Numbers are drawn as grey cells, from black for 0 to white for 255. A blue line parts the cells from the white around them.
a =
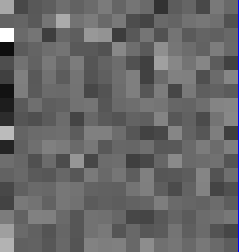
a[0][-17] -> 168
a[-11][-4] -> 100
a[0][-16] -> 72
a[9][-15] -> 107
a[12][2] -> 90
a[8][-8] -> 99
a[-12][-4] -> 121
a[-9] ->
[187, 100, 107, 109, 111, 92, 128, 128, 109, 86, 66, 72, 134, 99, 86, 126, 62]
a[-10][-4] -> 97
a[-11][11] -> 117
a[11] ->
[110, 103, 80, 107, 76, 150, 71, 108, 110, 63, 72, 102, 138, 106, 109, 113, 84]
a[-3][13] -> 91
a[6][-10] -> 83
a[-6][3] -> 87
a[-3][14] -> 108
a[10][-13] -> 123
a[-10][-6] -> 132
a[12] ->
[98, 105, 90, 87, 103, 87, 122, 105, 118, 93, 128, 86, 88, 93, 133, 83, 111]
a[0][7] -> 123
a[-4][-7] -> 101
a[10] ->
[36, 97, 111, 128, 123, 106, 120, 88, 103, 102, 111, 88, 89, 106, 124, 108, 127]
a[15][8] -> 103
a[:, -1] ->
[105, 81, 104, 105, 65, 134, 91, 134, 136, 62, 127, 84, 111, 80, 93, 120, 70, 93]
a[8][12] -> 87
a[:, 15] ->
[121, 112, 96, 125, 92, 107, 98, 132, 116, 126, 108, 113, 83, 68, 108, 112, 83, 106]
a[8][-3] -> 75
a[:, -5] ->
[92, 100, 116, 118, 135, 129, 70, 102, 87, 134, 89, 138, 88, 75, 106, 101, 116, 118]
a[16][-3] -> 107
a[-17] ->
[99, 101, 89, 117, 171, 115, 124, 105, 121, 77, 68, 105, 100, 114, 119, 112, 81]
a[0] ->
[168, 72, 88, 94, 110, 98, 107, 123, 101, 117, 106, 50, 92, 101, 72, 121, 105]
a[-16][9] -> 88

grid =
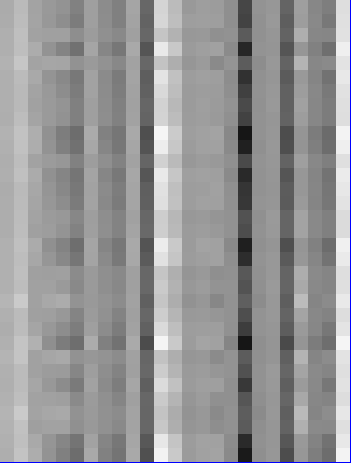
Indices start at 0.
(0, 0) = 171
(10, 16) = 138
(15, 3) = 155
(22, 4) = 152
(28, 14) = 156
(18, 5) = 118
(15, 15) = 149
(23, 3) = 152
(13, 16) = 144
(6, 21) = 157
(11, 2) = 162
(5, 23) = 114
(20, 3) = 161
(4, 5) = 146
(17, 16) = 137
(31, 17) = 42
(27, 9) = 166
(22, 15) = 150
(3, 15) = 161
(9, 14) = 161
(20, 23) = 133
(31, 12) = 196
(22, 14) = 154
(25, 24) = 227
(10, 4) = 128
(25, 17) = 92
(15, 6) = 158
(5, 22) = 133
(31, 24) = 232
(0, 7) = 140
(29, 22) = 133
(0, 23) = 126
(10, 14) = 161
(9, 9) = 169
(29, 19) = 152
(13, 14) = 158
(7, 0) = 175
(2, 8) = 137
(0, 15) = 156
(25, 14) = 152

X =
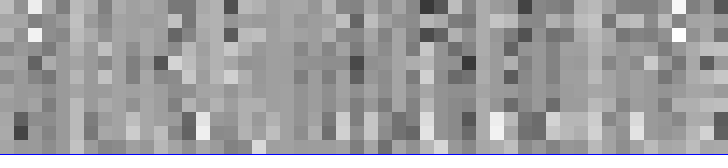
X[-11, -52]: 188
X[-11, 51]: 87
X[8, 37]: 118
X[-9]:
[179, 146, 242, 142, 136, 187, 171, 146, 165, 160, 167, 158, 102, 133, 168, 178, 91, 186, 190, 159, 165, 161, 157, 175, 137, 135, 166, 131, 165, 133, 75, 100, 177, 144, 172, 151, 125, 82, 145, 114, 122, 169, 185, 169, 119, 132, 127, 145, 254, 145, 167, 117]
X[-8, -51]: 153
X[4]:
[165, 160, 99, 172, 154, 163, 154, 137, 163, 127, 153, 85, 212, 188, 164, 178, 166, 147, 149, 159, 158, 147, 145, 142, 142, 73, 144, 148, 165, 173, 182, 147, 145, 57, 168, 155, 176, 129, 152, 131, 156, 154, 178, 134, 153, 139, 202, 153, 119, 168, 94, 154]
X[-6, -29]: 126
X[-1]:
[165, 153, 154, 141, 154, 194, 155, 135, 139, 160, 151, 183, 164, 144, 168, 155, 130, 137, 216, 159, 161, 156, 157, 157, 162, 126, 166, 112, 165, 144, 182, 214, 152, 136, 167, 174, 190, 137, 152, 131, 151, 148, 185, 163, 142, 163, 186, 166, 169, 188, 167, 169]
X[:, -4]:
[247, 132, 254, 150, 119, 143, 154, 175, 136, 154, 169]
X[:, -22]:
[57, 182, 75, 199, 182, 208, 166, 182, 219, 227, 182]
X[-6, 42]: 185
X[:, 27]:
[140, 160, 131, 140, 148, 140, 142, 123, 147, 140, 112]
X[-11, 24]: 134
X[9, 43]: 162
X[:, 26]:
[166, 189, 166, 156, 144, 151, 163, 152, 197, 197, 166]
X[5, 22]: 157
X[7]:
[157, 153, 163, 126, 154, 186, 154, 171, 163, 145, 167, 158, 128, 179, 156, 178, 158, 175, 175, 159, 161, 147, 157, 142, 158, 126, 152, 123, 165, 130, 182, 147, 138, 133, 172, 149, 108, 137, 153, 108, 156, 156, 185, 174, 134, 157, 154, 127, 175, 175, 187, 190]
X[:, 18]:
[177, 154, 190, 152, 149, 152, 154, 175, 153, 159, 216]
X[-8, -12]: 160
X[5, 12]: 139
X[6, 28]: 165
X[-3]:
[167, 97, 141, 141, 154, 186, 125, 155, 163, 189, 167, 159, 155, 103, 227, 153, 149, 175, 153, 177, 161, 147, 162, 122, 203, 126, 197, 147, 114, 129, 219, 147, 138, 86, 172, 237, 185, 118, 108, 211, 182, 182, 204, 135, 154, 217, 154, 150, 136, 171, 170, 92]
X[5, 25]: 96
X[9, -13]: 198
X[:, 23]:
[181, 160, 175, 134, 142, 126, 143, 142, 122, 111, 157]
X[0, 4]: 126

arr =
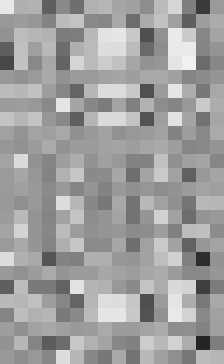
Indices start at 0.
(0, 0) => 231
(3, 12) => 233
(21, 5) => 100
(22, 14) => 137
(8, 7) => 218
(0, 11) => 186
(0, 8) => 165
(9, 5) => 144
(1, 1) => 156
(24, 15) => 126
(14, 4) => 220
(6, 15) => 168
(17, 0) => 154
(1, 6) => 137
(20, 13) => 211
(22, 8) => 230
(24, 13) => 172
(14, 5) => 183
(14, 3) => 135
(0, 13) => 126
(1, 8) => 169
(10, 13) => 134
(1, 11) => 194
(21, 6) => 182
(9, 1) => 148
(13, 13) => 155
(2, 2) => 182
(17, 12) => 162
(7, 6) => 135
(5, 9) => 158
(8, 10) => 82
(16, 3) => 135
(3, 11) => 141
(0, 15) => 154
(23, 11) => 171
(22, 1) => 189
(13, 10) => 150
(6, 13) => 173
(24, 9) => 129
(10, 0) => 151

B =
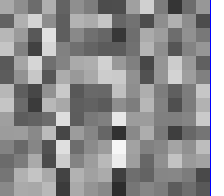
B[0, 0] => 169
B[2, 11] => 157
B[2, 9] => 110
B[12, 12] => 135
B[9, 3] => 187
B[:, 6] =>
[125, 171, 112, 100, 174, 169, 105, 98, 121, 134, 139, 157, 161, 148]
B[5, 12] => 211
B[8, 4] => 221
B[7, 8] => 142
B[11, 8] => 235
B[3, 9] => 113
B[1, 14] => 76
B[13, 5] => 170
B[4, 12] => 204
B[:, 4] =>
[99, 94, 94, 129, 131, 172, 201, 168, 221, 70, 223, 205, 67, 59]
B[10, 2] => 134
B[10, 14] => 189
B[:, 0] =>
[169, 99, 183, 197, 89, 92, 183, 197, 159, 156, 131, 107, 117, 137]
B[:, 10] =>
[208, 77, 171, 181, 71, 81, 174, 183, 156, 173, 129, 103, 99, 134]
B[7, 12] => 79
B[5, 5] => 153
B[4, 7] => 209
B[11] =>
[107, 124, 170, 75, 205, 131, 157, 185, 235, 158, 103, 144, 195, 154, 162]
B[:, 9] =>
[160, 114, 110, 113, 128, 145, 142, 125, 156, 137, 162, 158, 110, 118]
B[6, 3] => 145
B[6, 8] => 192
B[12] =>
[117, 177, 196, 169, 67, 178, 161, 171, 63, 110, 99, 134, 135, 124, 73]
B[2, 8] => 55
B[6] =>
[183, 94, 71, 145, 201, 88, 105, 104, 192, 142, 174, 125, 95, 125, 198]
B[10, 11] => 135
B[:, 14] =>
[151, 76, 120, 150, 96, 128, 198, 178, 202, 117, 189, 162, 73, 88]

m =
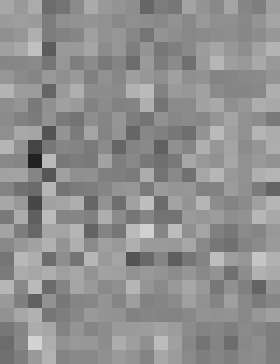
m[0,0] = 167
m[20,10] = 149
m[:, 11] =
[124, 136, 148, 120, 125, 143, 130, 116, 145, 128, 96, 111, 115, 155, 107, 115, 134, 154, 133, 148, 138, 133, 132, 162, 187, 167]
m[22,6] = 153
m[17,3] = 177
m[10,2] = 68
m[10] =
[181, 145, 68, 119, 134, 132, 122, 139, 102, 132, 137, 96, 144, 133, 176, 150, 164, 140, 149, 173]
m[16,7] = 131
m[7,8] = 130
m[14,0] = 167
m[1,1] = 157
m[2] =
[143, 150, 175, 125, 130, 134, 159, 146, 150, 135, 117, 148, 142, 136, 138, 141, 142, 135, 141, 151]
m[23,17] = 138
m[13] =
[131, 113, 107, 182, 116, 123, 126, 134, 148, 150, 122, 155, 149, 150, 129, 130, 156, 144, 123, 100]
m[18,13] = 118
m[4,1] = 135
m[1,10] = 141
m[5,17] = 137
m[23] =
[120, 134, 172, 166, 131, 148, 133, 141, 154, 155, 156, 162, 156, 140, 131, 134, 126, 138, 134, 126]
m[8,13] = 139
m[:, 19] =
[158, 164, 151, 179, 152, 148, 174, 168, 121, 172, 173, 146, 180, 100, 181, 169, 152, 154, 177, 170, 148, 134, 160, 126, 125, 126]
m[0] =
[167, 153, 171, 108, 116, 138, 170, 153, 148, 142, 102, 124, 119, 163, 148, 136, 164, 134, 127, 158]
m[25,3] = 178
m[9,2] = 165
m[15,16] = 142
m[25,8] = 154
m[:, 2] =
[171, 155, 175, 192, 138, 133, 156, 121, 123, 165, 68, 34, 133, 107, 71, 95, 103, 162, 174, 166, 185, 97, 177, 172, 211, 153]
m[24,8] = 172
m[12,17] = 145
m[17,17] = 132
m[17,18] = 139
